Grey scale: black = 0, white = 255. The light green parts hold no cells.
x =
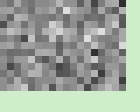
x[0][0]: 134
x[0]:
[134, 117, 167, 128, 116, 138, 138, 146, 182, 145, 145, 96, 149, 71, 125, 164, 170, 46]
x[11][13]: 74
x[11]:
[143, 120, 175, 130, 114, 137, 140, 139, 169, 147, 143, 97, 148, 74, 120, 165, 171, 64]
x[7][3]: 117
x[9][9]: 89
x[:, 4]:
[116, 112, 136, 151, 162, 194, 158, 111, 196, 138, 179, 114, 108]
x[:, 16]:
[170, 95, 166, 198, 124, 137, 110, 160, 142, 152, 166, 171, 165]
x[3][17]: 88
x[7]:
[126, 107, 110, 117, 111, 169, 172, 166, 102, 164, 147, 139, 168, 50, 105, 144, 160, 98]
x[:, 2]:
[167, 127, 179, 158, 173, 119, 132, 110, 153, 109, 111, 175, 173]
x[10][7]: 150
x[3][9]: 117
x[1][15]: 119
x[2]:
[139, 100, 179, 170, 136, 130, 126, 117, 139, 109, 146, 136, 108, 115, 106, 157, 166, 93]
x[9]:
[137, 74, 109, 150, 138, 178, 140, 117, 71, 89, 125, 162, 130, 92, 101, 152, 152, 123]
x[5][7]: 195
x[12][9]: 130
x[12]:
[142, 162, 173, 199, 108, 136, 164, 85, 155, 130, 141, 165, 75, 135, 160, 187, 165, 117]
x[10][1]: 144
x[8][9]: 103
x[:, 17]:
[46, 177, 93, 88, 167, 168, 217, 98, 168, 123, 123, 64, 117]
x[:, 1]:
[117, 161, 100, 148, 191, 141, 164, 107, 117, 74, 144, 120, 162]
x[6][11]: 163
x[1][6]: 146

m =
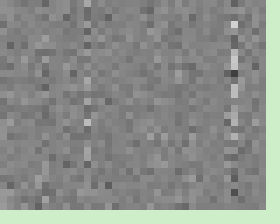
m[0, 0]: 142
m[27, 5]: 126
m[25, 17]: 125
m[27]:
[152, 153, 136, 129, 135, 126, 108, 112, 142, 131, 122, 151, 145, 145, 138, 137, 125, 132, 126, 123, 131, 129, 148, 124, 126, 141, 127, 144, 141, 124, 132, 128, 139, 79, 131, 124, 137, 129]
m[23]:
[127, 140, 135, 137, 124, 127, 151, 125, 130, 100, 118, 136, 102, 143, 128, 138, 126, 122, 133, 134, 128, 142, 145, 152, 136, 129, 127, 121, 123, 137, 130, 131, 152, 137, 128, 130, 124, 132]
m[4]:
[144, 128, 122, 133, 129, 134, 126, 132, 134, 119, 125, 125, 100, 140, 123, 137, 128, 136, 140, 133, 126, 151, 144, 132, 120, 110, 134, 134, 125, 137, 123, 124, 143, 148, 125, 134, 111, 130]
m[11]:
[116, 122, 126, 124, 119, 125, 128, 121, 130, 135, 125, 132, 167, 127, 136, 132, 125, 130, 134, 137, 136, 122, 119, 135, 133, 148, 132, 117, 139, 131, 135, 124, 134, 114, 153, 130, 141, 125]
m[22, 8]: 128
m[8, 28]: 139
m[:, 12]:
[167, 106, 109, 153, 100, 143, 101, 153, 119, 144, 124, 167, 152, 124, 163, 108, 115, 188, 108, 117, 141, 163, 160, 102, 137, 140, 145, 145, 129, 138]
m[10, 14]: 119
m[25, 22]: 129
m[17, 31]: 131
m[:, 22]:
[126, 139, 133, 137, 144, 146, 121, 140, 152, 118, 135, 119, 130, 127, 148, 128, 128, 132, 144, 123, 117, 136, 148, 145, 133, 129, 125, 148, 137, 126]
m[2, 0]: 133
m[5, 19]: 132
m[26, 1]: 102
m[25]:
[118, 121, 129, 122, 132, 157, 143, 132, 128, 139, 123, 117, 140, 119, 128, 126, 125, 125, 127, 118, 138, 138, 129, 135, 129, 127, 142, 154, 112, 140, 125, 128, 149, 93, 134, 137, 138, 131]
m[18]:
[145, 132, 134, 130, 133, 126, 130, 131, 135, 113, 123, 132, 108, 133, 123, 128, 134, 128, 119, 137, 143, 130, 144, 123, 132, 127, 126, 110, 123, 129, 143, 130, 139, 119, 116, 132, 120, 128]
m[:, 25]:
[144, 139, 123, 130, 110, 129, 113, 135, 146, 126, 157, 148, 119, 116, 123, 128, 117, 115, 127, 137, 133, 119, 129, 129, 107, 127, 129, 141, 149, 114]
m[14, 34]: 131
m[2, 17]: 131
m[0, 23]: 138
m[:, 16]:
[131, 122, 137, 127, 128, 118, 142, 129, 135, 121, 142, 125, 143, 134, 123, 133, 132, 128, 134, 130, 130, 132, 123, 126, 122, 125, 135, 125, 136, 110]
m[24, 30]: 138
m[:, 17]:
[128, 131, 131, 126, 136, 123, 132, 136, 129, 135, 134, 130, 124, 130, 132, 123, 123, 127, 128, 132, 133, 132, 126, 122, 134, 125, 137, 132, 126, 127]
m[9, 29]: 139
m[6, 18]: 131
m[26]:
[134, 102, 124, 145, 126, 150, 112, 125, 124, 132, 133, 134, 145, 110, 140, 94, 135, 137, 133, 133, 136, 124, 125, 130, 118, 129, 121, 132, 138, 133, 132, 123, 132, 137, 128, 120, 133, 127]
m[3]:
[112, 137, 135, 127, 137, 130, 133, 126, 124, 129, 116, 136, 153, 118, 135, 124, 127, 126, 135, 133, 125, 110, 137, 145, 119, 130, 131, 120, 129, 131, 127, 124, 136, 209, 111, 124, 143, 123]
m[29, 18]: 131

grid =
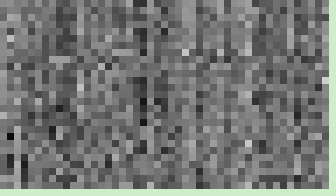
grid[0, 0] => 139
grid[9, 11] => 109
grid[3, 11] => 148
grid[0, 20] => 49
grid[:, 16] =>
[101, 78, 84, 95, 145, 120, 97, 159, 72, 140, 146, 108, 69, 117, 126, 108, 132, 109, 127, 145, 66, 139, 169, 119, 115, 97, 101]
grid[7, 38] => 93
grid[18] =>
[116, 101, 172, 101, 97, 89, 87, 33, 147, 116, 88, 67, 115, 108, 106, 75, 127, 89, 100, 105, 135, 153, 68, 95, 119, 61, 120, 147, 90, 159, 132, 154, 78, 149, 124, 96, 143, 111, 86, 103, 132, 110, 144, 81, 106, 103, 99]
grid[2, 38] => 131
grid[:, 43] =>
[106, 106, 88, 75, 82, 154, 106, 108, 57, 111, 106, 81, 107, 140, 117, 96, 106, 134, 81, 77, 117, 129, 93, 107, 113, 86, 108]
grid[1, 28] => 70
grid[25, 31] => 128
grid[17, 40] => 103
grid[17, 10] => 77
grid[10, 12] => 70
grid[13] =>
[144, 135, 132, 138, 98, 74, 89, 150, 89, 90, 97, 153, 118, 134, 98, 149, 117, 110, 110, 73, 65, 117, 89, 85, 120, 119, 140, 146, 64, 92, 123, 134, 88, 90, 157, 178, 74, 68, 76, 98, 97, 140, 100, 140, 114, 116, 136]
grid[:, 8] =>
[89, 67, 63, 71, 103, 71, 62, 79, 157, 145, 93, 84, 107, 89, 83, 33, 104, 88, 147, 161, 64, 85, 150, 108, 159, 66, 105]
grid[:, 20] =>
[49, 126, 73, 112, 45, 49, 74, 40, 132, 88, 106, 42, 54, 65, 23, 46, 74, 23, 135, 138, 56, 45, 126, 127, 131, 88, 89]
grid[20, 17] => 128
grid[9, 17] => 95
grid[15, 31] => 126
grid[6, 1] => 99
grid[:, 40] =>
[104, 65, 107, 112, 102, 98, 96, 85, 121, 112, 72, 68, 125, 97, 75, 88, 132, 103, 132, 116, 120, 93, 104, 120, 122, 71, 65]
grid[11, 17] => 128
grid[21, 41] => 114
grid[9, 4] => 67
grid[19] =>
[130, 13, 159, 68, 125, 109, 103, 49, 161, 77, 91, 70, 120, 88, 116, 96, 145, 123, 73, 102, 138, 145, 99, 120, 65, 102, 114, 138, 124, 115, 139, 120, 110, 111, 130, 115, 115, 120, 99, 119, 116, 161, 114, 77, 146, 163, 86]
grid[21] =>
[134, 127, 148, 122, 109, 149, 89, 133, 85, 98, 111, 137, 92, 122, 108, 130, 139, 110, 153, 63, 45, 148, 111, 47, 75, 122, 124, 157, 109, 125, 91, 124, 80, 106, 139, 146, 102, 61, 87, 125, 93, 114, 81, 129, 125, 86, 133]
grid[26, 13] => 111
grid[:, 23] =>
[98, 56, 93, 132, 42, 79, 109, 101, 125, 132, 71, 84, 67, 85, 59, 53, 83, 103, 95, 120, 118, 47, 133, 98, 124, 98, 77]
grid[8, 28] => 140
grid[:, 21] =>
[148, 150, 116, 123, 110, 117, 144, 135, 124, 107, 112, 121, 114, 117, 142, 98, 134, 113, 153, 145, 154, 148, 111, 119, 124, 98, 177]
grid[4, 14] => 117

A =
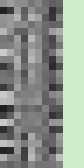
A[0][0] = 143
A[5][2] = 159
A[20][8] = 143
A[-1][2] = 114
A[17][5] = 134
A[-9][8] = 86
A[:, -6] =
[140, 93, 104, 142, 95, 75, 109, 96, 92, 110, 82, 101, 118, 129, 132, 101, 121, 125, 121, 64, 122, 62, 64, 95]
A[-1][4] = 135
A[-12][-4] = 125
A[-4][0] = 194
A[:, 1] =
[156, 59, 152, 154, 145, 108, 127, 173, 130, 87, 104, 118, 90, 183, 181, 52, 97, 178, 79, 84, 181, 42, 131, 100]
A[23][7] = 118
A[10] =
[114, 104, 136, 82, 161, 128, 107, 96, 141]
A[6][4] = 149
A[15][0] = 30
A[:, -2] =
[96, 50, 54, 99, 157, 71, 79, 117, 55, 43, 96, 89, 50, 135, 100, 85, 53, 149, 61, 98, 102, 57, 127, 118]
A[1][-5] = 146
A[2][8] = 129
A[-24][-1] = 103
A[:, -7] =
[141, 154, 179, 137, 99, 159, 148, 141, 175, 166, 136, 142, 160, 122, 147, 121, 157, 111, 146, 132, 151, 150, 127, 114]
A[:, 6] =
[107, 118, 90, 107, 107, 97, 103, 89, 93, 113, 107, 106, 114, 99, 96, 129, 113, 102, 122, 108, 92, 115, 96, 116]
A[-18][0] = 124
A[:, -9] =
[143, 33, 148, 144, 182, 118, 124, 203, 130, 55, 114, 118, 59, 201, 186, 30, 64, 202, 46, 100, 194, 35, 174, 110]
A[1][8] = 88
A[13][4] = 126
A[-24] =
[143, 156, 141, 140, 118, 133, 107, 96, 103]
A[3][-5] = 114
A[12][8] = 76
